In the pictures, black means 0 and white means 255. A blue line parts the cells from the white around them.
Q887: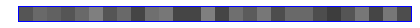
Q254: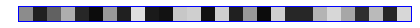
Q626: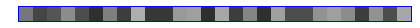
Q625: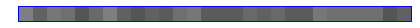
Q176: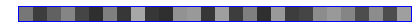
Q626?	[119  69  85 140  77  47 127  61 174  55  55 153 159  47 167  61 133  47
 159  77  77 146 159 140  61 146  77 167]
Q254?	[140  32  97 174  39  12 153  32 223  26  18 199 207  18 207  32 153  12
 207  39  39 180 215 167  47 186  39 215]
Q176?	[119  61  97 133  69  47 127  55 167  55  47 146 153  55 159  61 127  47
 153  61  69 140 153 133  77 140  77 159]
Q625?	[127  97 119 111  85 105 127  97  85  97  91 111 119  91  91  91 105  97
 105  91  91 119 111 111 111 111  85  97]

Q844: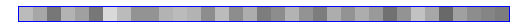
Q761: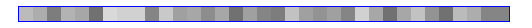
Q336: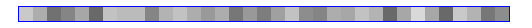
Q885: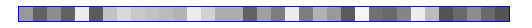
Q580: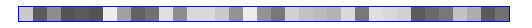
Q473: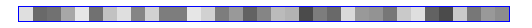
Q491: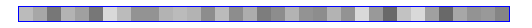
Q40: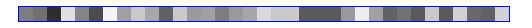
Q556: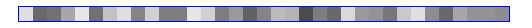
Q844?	[187 167 119 179 160 119 217 187 147 147 179 187 179 141 187 141 173 125
 141 179 147 125 173 147 173 153 113 147 194 167 105 160 141 133 125]
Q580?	[201  90 141  83  90  83 237 160  98 113 223 141 217 217 201 147 237 147
 119 209 194 187 179 217 119 223 217 209  90 105 119 194 173  90 113]

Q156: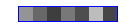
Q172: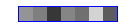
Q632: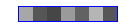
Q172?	[148 127  55 133 112 211  92]
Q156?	[148 104  62 120  78 188  70]
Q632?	[167  86  70 154  98 181  86]

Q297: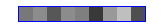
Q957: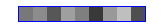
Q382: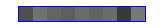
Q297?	[120 140  87 140 127  57 153 191  79]
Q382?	[ 79 113 100  94 107 100 107  57 120]
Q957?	[120 140  87 159 127  57 153 191  79]

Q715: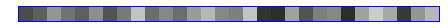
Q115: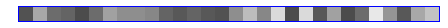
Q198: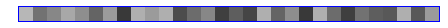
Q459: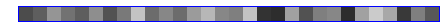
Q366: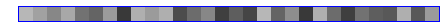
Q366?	[183 161 135 168 114 100 155  57 175 155 175  76 108 135  63  94  69 183
 100 142  57 175 108  63 114  94  88 175  88 155]
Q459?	[ 76  94 149 114  94 142  82 121 195 108 135 108 155 183 135 127 195  51
  45 161  82 127 135  45 161 203 168  57 127  88]
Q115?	[ 82 168 108 100  76 108 161 142 142 135 100  88 100  88  82 142 189 135
 218  76 218  88 161  76 108 232 149  88 168 195]

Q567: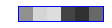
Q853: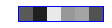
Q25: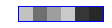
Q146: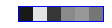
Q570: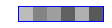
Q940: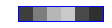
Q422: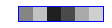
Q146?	[ 24 227  54 138 152 118]
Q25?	[194 111 158 201  54  40]
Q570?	[188 132 158  96 176  89]

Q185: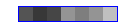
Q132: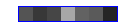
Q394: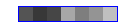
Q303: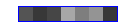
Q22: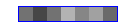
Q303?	[ 84  56  70 167 126 148  56]

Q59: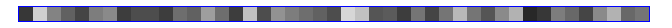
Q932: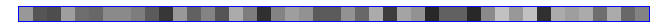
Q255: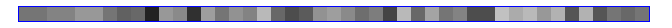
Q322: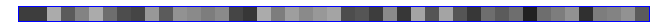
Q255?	[117 117 131 131 152 152 117  97 104  34 152 138  48 158 117 146 131 185
 104  77  91 146 158 138 110 125  69 185 104 164 117 131  77  77 193 171
 185 152 178  85 178  85 117 104 117]
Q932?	[152  85  77 158 110 104 138 138 125  91  55 152  97 131  85 171 125  48
 131 158 146  91  91 146 104 171  61 164 146  40  97  97  40 138 193 152
 193  48 171 158 171 110 171 104 131]

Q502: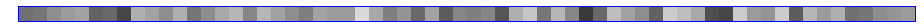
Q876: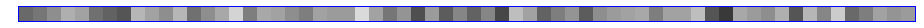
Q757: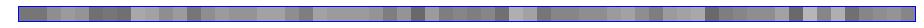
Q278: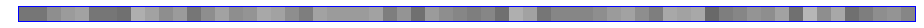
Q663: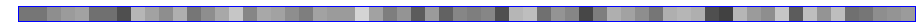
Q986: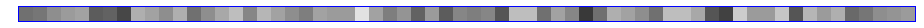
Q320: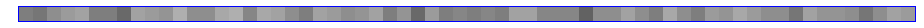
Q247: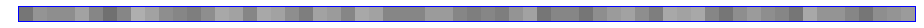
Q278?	[118 118 142 155 162 118 118 112 175 162 142 155 118 142 162 142 148 168
 162 142 126 162 155 155 155 162 126 148 112 155 142 134 126 134 112 175
 162 118 134 134 134 142 155 162 142 126 168 162 168 105 126 134 148 142
 162 112 182 142 168 112 126 142 148 134]
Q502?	[112 118 142 155 162  98 105  71 175 162 142 175 118 142 168 182 134 182
 162 142 126 162 155 155 218 168 126 148 105 162  92 134 126 134  85 175
 198 118 182 134  57 105 190 162 142  98 204 190 168  79  71 204 155 148
 204  92 182 155 175 112 118 142 148 155]
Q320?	[126 118 142 155 162 126 126 105 162 155 148 175 142 142 168 175 134 168
 162 142 126 162 155 142 148 162 126 148 105 155 126 134 126 134 126 162
 162 134 134 134  98 142 142 162 142 126 168 142 126 155 148 168 155 142
 142 118 162 148 148 142 118 142 162 155]
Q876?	[105 118 142 175 162 112  98  85 182 162 142 182 112 142 168 212 126 168
 162 142 126 162 155 155 218 162 118 148  79 155  92 134  98 134  71 190
 162  98 126 148  92 142 155 162 168 126 162 162 190  85  57 168 155 142
 175  85 182 134 204 105 126 162 148 155]

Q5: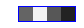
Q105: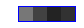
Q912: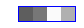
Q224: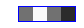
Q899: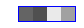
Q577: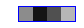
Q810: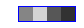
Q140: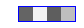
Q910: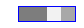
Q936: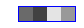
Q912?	[ 94 119 250 176]
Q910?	[125 125 242 168]
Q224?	[113 250 113  43]
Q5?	[100 242  87  35]
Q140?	[100 242  94 190]
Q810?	[133 212  87  50]

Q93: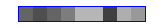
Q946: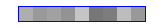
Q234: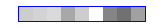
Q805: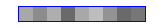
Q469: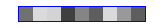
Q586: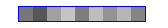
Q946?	[174 153 161 147 197 119 125 189 153]
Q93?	[100  79 100 125 182 182  64 174 153]

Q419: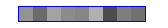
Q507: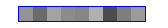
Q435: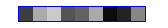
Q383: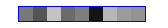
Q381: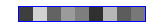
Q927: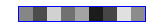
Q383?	[120  84 195 107 126  20 183 155 147]
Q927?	[134  76 209 113 163  28  70 224 140]

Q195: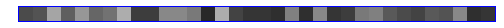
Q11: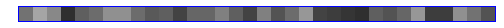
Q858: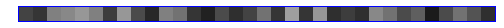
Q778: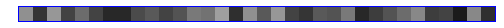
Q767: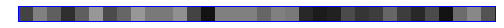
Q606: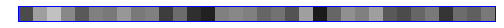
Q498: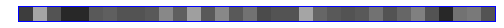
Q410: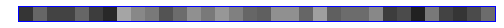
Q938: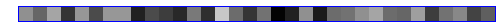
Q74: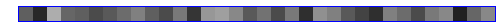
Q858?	[ 67  53 128 136 151 128  61 151  75  40 128 114  53  33  75  47  67 114
  53 159  53 151  47  61  47 136 114  75  95  27  75 114  83  47]
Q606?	[ 75 159 193 136  89 128 121 151 121 128  61 108  47  33 128 136 128 102
 114  83 159  27 102 144 128 159  89  75 102 121  53 108  95 121]
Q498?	[ 61 165  83  40  40  89  95  83  83  89 136  95 159  89 136  89 114  75
  83  83 165 102  89  83  89 114  83 102 128  83  40 114 121  83]
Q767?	[ 67 128  95  47  95 151  75 102 151 121 121 144  67  19 128 128 128 102
 128 121  40  27  33  75  53  61 102  61  40  75  19 108 136  83]
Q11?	[114 165 136  47  95 108 144 144 108  89  95  67 102 102 128  95  67 128
  83 108 151  67  61  53  47  95  83 102 151  61  61 144 114  83]

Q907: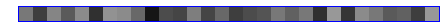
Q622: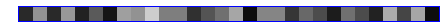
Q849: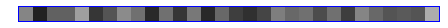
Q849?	[133  34  97  97 159  54  84 139 112  41 112  54 120  41 104  62  48  69
 126 104 112  76 112  62 133 104  84  90  84 172]
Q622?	[ 41 146  41 152  34  90  22 159 146 205 126 126  48  84 112 166  14 133
 133  54 104  76  28 112  76  34 172  69 166  14]
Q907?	[120  62 133  90 139  48 146 139 104  22  76  69 126  69 104  62  76  84
 120  97 120  48 152  54 139 120  90  97  62 152]

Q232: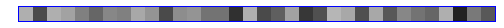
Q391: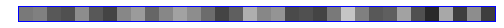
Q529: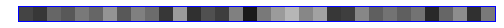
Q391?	[121 128  88  80 141  88  68 135 155 102 135 162 141 108  68  95 175 135
 148  74  80  68 121 197 128  88  95 162  80  41 168  62 141  62]
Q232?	[175  74 175 162 128 102 135 128 168 148  74 141 148 115 115  48 175  74
  95 162  55  80 182 168  80 168  88 135 115 102 175  34 121  88]
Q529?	[ 68  55 102  88 121 102 148  88 128 108  55 155  48  80  62 128  26 121
 155 182 135 162  55  62 135  95 115  95 115  41 102 141  48 121]

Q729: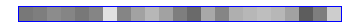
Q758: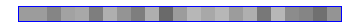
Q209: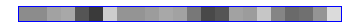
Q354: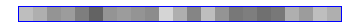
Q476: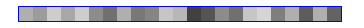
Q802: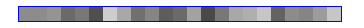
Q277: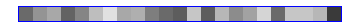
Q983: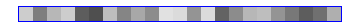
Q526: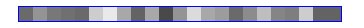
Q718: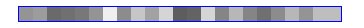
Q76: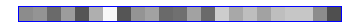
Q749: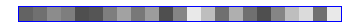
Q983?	[205 126 183 205  93  79 190 133 168 140 225 219 148 219  99 140 183 190
 148 120  93 112 175]
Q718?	[148 156 106 112 120 148 239 140 198 162 213  93  99 213 133 183 133 112
 140 183 148 190 190]
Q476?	[175 156 205 168 205 140 112 175 120 133 198 183  65  85 140 112 198 213
 126 175  93 175  99]

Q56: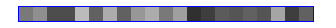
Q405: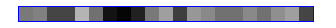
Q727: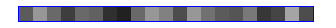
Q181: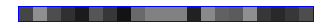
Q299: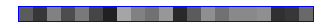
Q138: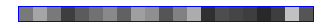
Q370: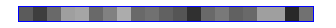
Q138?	[121 165 121  62  91 113 137  97 159 143  85 129 172  48  77  69  62  41
  62 193  85]
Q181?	[ 69 143  77  48  27  85  55  19 105 129 129 129  33 137  97  91 143  55
  41  55  77]
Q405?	[121 129  69  69 180 113  19   5  33 121 159  62 151 137 113 113 137 113
 143 159  69]

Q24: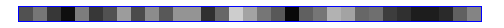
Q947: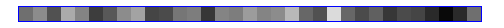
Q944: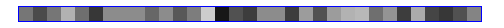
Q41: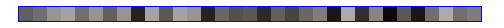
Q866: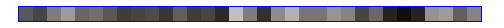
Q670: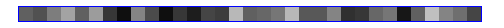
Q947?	[111 140  81 171 132  61  88 140 163  69  75 118 125  55 132 125 156 132
 140 184 103  81 219 103  75  96  55  75  69  42   9  42 111]
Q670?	[ 96  81 125 163  96 156  55  15 132  75  15  55  29  69  61 184  96 103
 118 184  88  88 132  48  55 103 118  23  96 192 132 111  69]
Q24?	[ 81 118  55  15 125  55  81 156  75 140  88 148 148  48 103 205 163 118
  88   9  96 118 178 163 103 111  61  48  29  29  42  96 132]

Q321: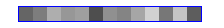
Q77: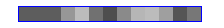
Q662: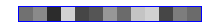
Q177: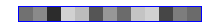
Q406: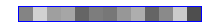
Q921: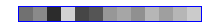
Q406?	[132 209 159 166 101 125 119 151 174 101 138 203  78]
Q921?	[113 138  44 209  70  85 151 166 144 182 159 182 203]

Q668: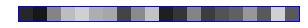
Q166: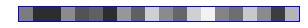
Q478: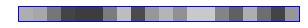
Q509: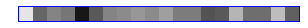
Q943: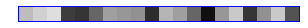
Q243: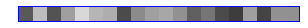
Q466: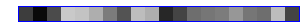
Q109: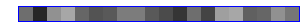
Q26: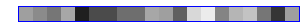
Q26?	[159 139 118 167  31  75  75 110 110 167 159  96 216 236 132 181 195 118
  53 159]
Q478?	[174 167 118  68  61  61 124 189  75 151 181 145 201 201 132  96 174 110
  68 151]

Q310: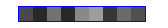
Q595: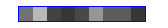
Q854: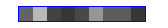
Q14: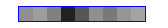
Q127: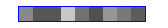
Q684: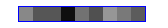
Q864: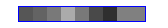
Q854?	[ 99 184  67  55  73 150  92  92  55]
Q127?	[136  86  86 199 114  80 150 121  92]

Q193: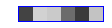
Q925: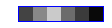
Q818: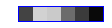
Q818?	[ 67 210 202 108  59   9]
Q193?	[ 67 210 202 108  59 195]

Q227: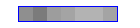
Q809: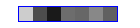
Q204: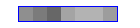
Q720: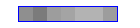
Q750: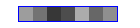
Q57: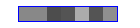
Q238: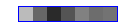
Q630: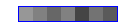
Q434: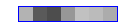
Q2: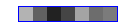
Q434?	[179  90  77 151 193 187 172]
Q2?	[179  97  34  69 164 109 123]
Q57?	[136 136  77  84 172  84 143]
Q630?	[151 129 103 129  69 115  90]

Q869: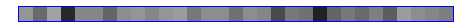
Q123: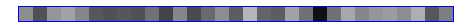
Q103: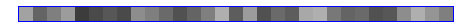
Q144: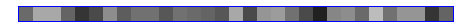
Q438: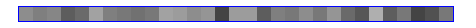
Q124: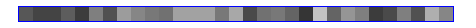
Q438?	[141 127 134  93 106 162 127 120 113 120 162 156 141 149  68 156 156  93
 127 120 141 120 149 106  87 175  93 120  68  81 120]
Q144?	[106 168 168 100  53  74 141  93 113 113  87 113 106 100  87 168  74 149
 156 113  74  33 134 141 106 188 113 149 149  53 100]
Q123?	[141  81 149 162 134  87  81  87  81 113  68 134  74 106 141  93 182 100
  93 162 113  17 113 168 134 149 156 141 175  87 127]

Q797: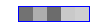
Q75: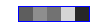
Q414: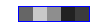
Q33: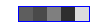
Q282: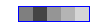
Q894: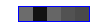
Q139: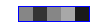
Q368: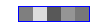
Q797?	[114 174 108 201 207]
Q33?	[ 94  74 127  46 220]

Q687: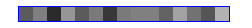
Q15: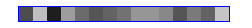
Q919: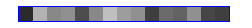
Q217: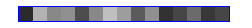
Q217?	[ 43 178 136 144  77 136 191 157  91 144  50  70 107  56  70]
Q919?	[ 43 178 136 144  77 136 191 157 144  63 107  99 144  70  63]

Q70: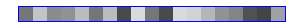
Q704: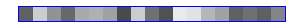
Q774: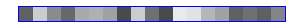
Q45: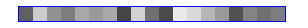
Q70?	[118 196 139 146 188 118 188  74 218 118  74 218 210 182 146 132  81  68
 161]
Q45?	[ 96 204 146 126 169 154 169  68 210 112  74 234 218 182 154  81 132 112
 126]
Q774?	[ 96 204 139 104 169 176 161  74 204 112  74 234 226 182 161  96 112  96
 132]

